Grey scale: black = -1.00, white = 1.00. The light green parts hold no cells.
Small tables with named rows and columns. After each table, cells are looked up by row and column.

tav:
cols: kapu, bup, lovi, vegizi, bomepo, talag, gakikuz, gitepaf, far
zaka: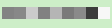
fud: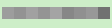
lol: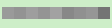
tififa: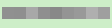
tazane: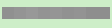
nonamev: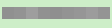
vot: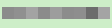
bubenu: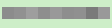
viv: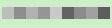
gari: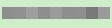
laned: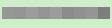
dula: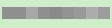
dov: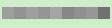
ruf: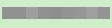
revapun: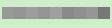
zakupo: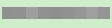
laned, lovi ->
0.22
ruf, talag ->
0.15
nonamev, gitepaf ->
0.22
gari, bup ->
0.14
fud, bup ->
0.15
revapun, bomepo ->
0.25
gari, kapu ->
0.11
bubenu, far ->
0.20
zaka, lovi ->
0.59
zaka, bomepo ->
0.42
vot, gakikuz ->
0.11
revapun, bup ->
0.16
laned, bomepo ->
0.22
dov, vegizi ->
0.17
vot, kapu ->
0.09
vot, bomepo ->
0.23
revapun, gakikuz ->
0.13
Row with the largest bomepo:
viv

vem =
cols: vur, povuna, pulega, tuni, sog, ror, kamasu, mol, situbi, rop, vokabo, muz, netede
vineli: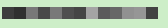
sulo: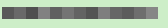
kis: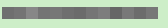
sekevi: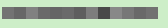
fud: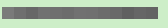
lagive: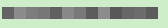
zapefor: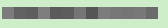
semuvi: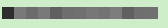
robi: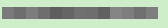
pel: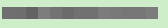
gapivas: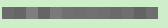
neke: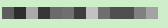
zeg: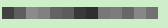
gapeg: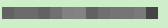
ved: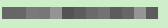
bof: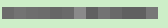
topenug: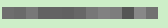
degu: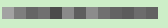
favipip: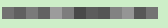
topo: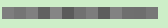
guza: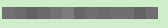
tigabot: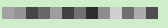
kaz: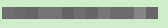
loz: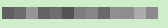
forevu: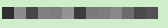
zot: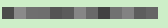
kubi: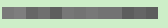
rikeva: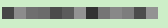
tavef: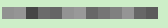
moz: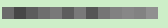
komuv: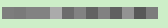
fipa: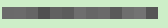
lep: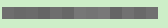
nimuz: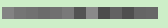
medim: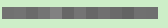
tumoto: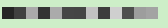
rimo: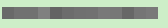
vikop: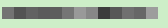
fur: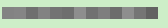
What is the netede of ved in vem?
-0.28
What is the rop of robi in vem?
0.04
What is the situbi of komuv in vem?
0.01
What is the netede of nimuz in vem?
-0.19
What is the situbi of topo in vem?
-0.27
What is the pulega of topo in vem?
0.00
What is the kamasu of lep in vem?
-0.07
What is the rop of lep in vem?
-0.21
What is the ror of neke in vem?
-0.13

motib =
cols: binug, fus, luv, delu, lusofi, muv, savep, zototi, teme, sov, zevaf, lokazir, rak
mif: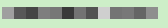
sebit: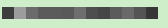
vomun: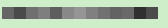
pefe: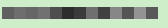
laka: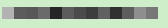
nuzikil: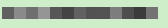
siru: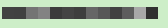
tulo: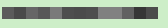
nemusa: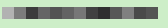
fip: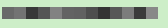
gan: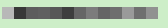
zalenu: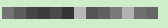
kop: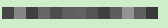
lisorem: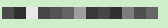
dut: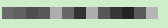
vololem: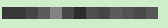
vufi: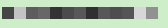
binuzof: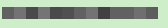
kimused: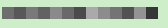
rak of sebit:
-0.58
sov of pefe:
0.06
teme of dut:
-0.32
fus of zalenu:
-0.28
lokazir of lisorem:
-0.38
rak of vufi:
0.14
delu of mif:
-0.01
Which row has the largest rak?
dut

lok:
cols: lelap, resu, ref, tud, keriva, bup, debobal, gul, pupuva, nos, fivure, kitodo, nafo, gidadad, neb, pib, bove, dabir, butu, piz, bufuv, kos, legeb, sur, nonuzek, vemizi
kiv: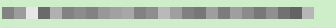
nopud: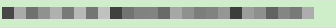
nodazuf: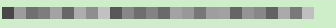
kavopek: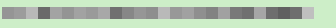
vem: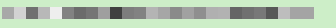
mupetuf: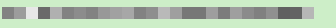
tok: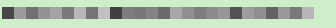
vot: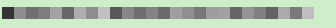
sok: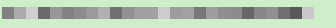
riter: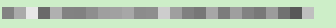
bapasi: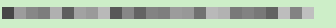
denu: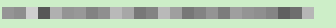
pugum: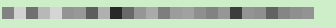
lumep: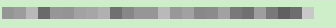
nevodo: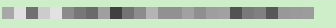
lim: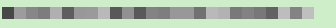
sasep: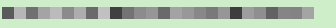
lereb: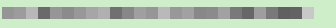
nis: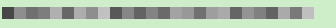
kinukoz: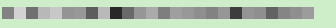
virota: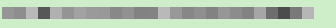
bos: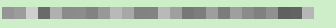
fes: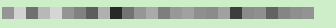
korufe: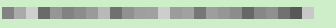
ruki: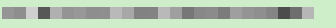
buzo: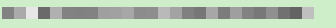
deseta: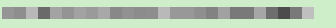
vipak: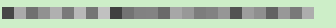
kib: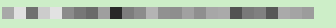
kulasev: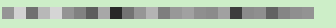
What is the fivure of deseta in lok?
0.14
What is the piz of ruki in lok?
0.25
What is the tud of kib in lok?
0.60
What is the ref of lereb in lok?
0.44
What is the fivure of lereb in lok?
0.06
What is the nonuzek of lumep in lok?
-0.14
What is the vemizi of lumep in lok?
0.57
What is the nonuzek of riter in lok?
-0.31
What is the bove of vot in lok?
-0.07
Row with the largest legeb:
riter

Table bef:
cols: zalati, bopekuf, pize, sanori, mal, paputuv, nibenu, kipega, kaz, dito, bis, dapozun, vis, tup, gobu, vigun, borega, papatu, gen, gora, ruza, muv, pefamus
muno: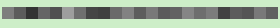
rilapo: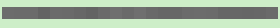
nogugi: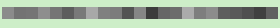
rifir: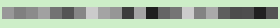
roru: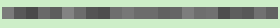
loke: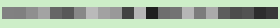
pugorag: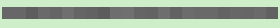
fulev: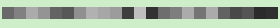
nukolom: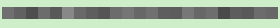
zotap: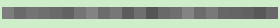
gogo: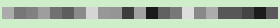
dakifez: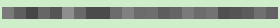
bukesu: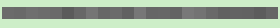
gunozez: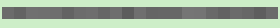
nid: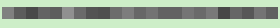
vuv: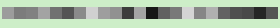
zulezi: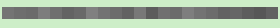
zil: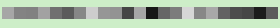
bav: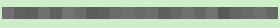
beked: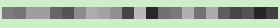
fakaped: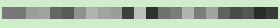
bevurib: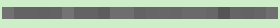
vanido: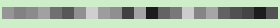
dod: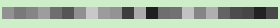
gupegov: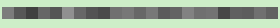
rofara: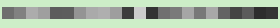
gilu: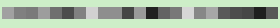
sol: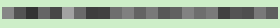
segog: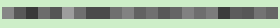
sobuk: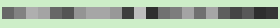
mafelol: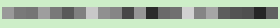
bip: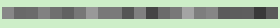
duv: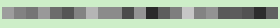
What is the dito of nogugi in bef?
-0.03
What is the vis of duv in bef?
-0.67
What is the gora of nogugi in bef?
-0.30
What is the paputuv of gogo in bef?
-0.27
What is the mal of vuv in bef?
-0.11
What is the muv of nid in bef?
-0.09
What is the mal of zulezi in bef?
-0.13
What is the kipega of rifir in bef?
0.59
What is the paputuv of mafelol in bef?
-0.30
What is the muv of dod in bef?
-0.73
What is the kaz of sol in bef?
-0.49
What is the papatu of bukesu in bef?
-0.18
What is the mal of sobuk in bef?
-0.19
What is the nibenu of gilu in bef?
0.01
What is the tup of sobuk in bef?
-0.11
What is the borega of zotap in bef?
-0.15
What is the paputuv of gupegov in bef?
0.13

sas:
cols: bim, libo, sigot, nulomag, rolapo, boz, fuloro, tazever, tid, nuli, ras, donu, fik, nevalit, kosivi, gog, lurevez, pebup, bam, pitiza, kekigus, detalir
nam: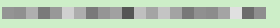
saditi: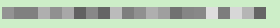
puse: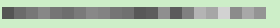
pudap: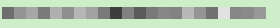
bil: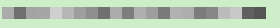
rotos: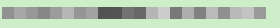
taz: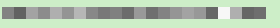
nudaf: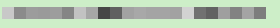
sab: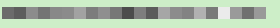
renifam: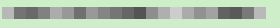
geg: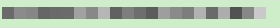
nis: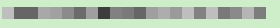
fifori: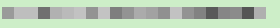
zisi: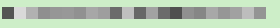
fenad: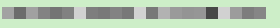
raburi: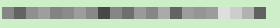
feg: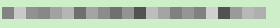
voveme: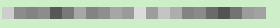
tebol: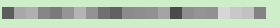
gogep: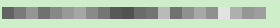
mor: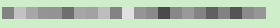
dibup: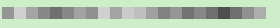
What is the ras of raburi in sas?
-0.13
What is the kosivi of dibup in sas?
0.17
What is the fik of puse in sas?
-0.27
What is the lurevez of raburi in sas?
0.17
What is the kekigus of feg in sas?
0.44
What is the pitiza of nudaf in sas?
0.02
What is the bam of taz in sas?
0.94
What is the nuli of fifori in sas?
-0.01
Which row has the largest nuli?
saditi

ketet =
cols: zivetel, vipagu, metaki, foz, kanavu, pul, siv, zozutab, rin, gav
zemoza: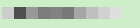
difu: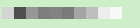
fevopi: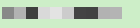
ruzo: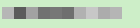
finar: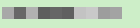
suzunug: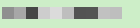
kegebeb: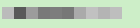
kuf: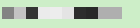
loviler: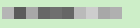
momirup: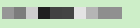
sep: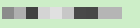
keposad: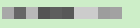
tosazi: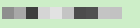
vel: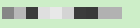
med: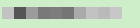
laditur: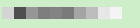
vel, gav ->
0.40
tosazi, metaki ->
-0.51
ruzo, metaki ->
0.27
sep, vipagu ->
0.37
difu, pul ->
-0.04
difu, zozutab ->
0.48
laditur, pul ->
-0.04
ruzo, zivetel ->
0.43
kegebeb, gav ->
0.49
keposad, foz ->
-0.34
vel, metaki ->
-0.54
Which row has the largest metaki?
momirup

